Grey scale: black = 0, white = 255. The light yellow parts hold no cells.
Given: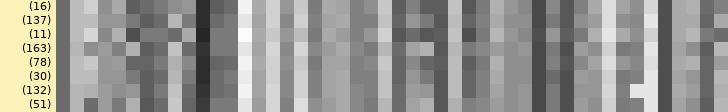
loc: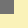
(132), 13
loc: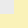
(30), 14

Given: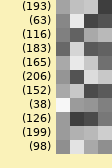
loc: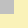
(193), 2
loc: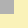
(199), 2
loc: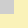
(199), 4
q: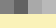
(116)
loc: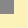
(63), 1

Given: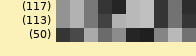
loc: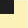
(50), 7
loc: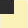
(117), 10

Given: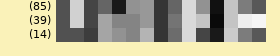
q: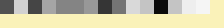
(39)
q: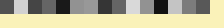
(85)
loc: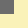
(14), 9
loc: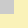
(14), 13
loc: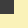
(14), 3
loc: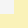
(39), 15
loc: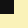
(85), 12

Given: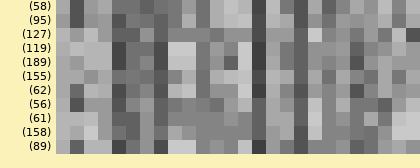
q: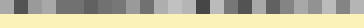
(58)
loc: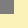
(56), 11
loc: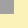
(119), 16
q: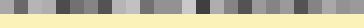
(62)
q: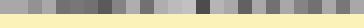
(155)
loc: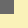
(62), 2
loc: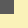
(155), 8

